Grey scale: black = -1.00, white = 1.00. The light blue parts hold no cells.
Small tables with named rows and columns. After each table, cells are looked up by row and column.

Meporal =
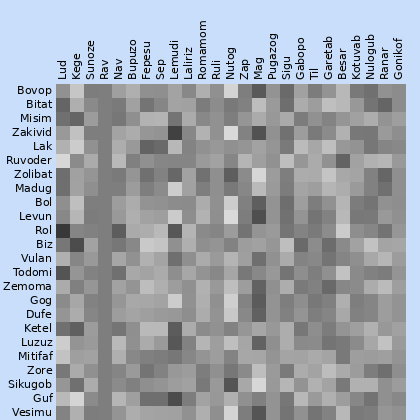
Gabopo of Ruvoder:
0.18
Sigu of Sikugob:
0.43
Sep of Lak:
-0.17
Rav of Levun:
-0.01
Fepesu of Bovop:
0.13
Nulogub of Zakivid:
-0.07
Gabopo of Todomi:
0.11
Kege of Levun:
0.43
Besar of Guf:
0.23
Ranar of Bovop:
0.14
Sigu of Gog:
-0.01
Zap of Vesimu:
-0.02
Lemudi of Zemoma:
0.23
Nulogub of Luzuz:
0.31
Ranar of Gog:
0.23
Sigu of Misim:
0.33
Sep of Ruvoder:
0.05
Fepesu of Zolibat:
-0.12
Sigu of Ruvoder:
0.49
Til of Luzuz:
0.09

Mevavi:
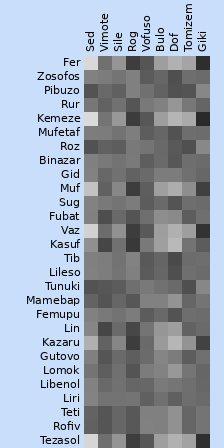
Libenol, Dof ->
-0.08
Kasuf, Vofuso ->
-0.05
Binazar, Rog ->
-0.04
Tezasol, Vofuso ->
-0.32
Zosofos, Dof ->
-0.38
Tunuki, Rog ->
-0.13
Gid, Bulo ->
-0.03
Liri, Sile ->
-0.10
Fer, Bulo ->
0.24
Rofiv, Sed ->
-0.24
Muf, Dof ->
0.36
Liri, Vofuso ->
-0.25
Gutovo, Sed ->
0.00
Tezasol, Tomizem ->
0.27

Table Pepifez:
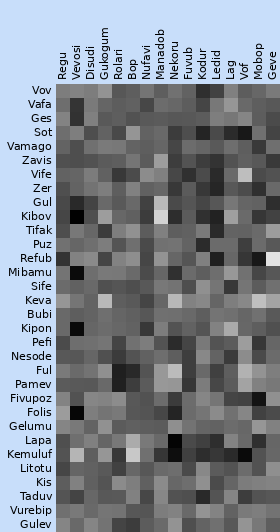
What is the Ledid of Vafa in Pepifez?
-0.06
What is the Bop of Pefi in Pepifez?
-0.11
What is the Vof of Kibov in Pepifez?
-0.17
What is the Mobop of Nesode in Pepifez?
-0.42
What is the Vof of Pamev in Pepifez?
0.28
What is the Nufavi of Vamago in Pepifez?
-0.26
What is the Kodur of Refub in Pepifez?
0.00
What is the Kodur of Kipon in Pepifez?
-0.34
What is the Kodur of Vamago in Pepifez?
-0.21
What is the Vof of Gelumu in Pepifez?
-0.19
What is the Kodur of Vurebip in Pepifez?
0.15
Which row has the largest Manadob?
Kibov

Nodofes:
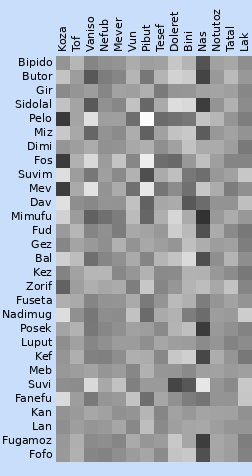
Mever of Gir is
0.27
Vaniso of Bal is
-0.13
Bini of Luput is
0.22
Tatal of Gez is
0.26
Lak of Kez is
-0.06
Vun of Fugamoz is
0.33
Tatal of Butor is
0.46

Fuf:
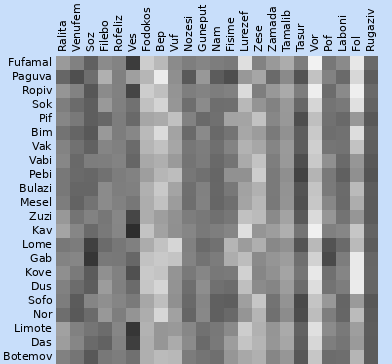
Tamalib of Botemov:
0.18
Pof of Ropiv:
-0.15
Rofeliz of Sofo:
0.04
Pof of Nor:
-0.01
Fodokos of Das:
0.37
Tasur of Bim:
-0.27
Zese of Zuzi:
0.47

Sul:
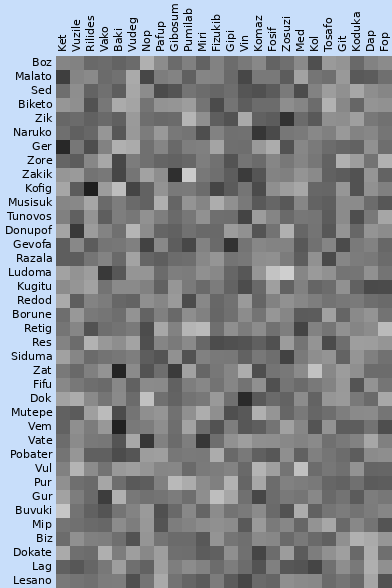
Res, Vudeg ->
0.28
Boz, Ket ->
0.04
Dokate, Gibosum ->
-0.13
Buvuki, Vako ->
-0.34
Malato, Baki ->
-0.11
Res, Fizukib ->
-0.40
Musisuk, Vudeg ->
-0.17
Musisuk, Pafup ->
0.37
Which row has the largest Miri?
Retig

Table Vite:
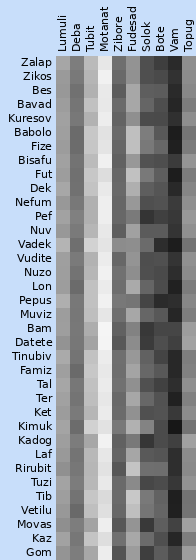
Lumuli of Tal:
0.30
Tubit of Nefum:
0.38
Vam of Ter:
-0.74
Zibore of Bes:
-0.28
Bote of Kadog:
-0.41
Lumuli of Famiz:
0.25
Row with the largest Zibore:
Vadek

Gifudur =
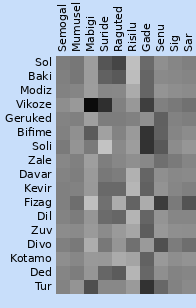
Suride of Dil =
-0.16
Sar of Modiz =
0.09
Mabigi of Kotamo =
0.20
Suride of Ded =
-0.20
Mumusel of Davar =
-0.01
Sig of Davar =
0.07
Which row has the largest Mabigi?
Fizag

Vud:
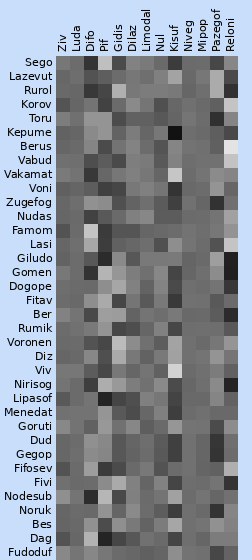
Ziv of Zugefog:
-0.19
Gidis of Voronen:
0.47
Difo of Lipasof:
-0.09
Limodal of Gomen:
-0.12
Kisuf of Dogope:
-0.42
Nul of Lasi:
-0.37
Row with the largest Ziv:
Nodesub

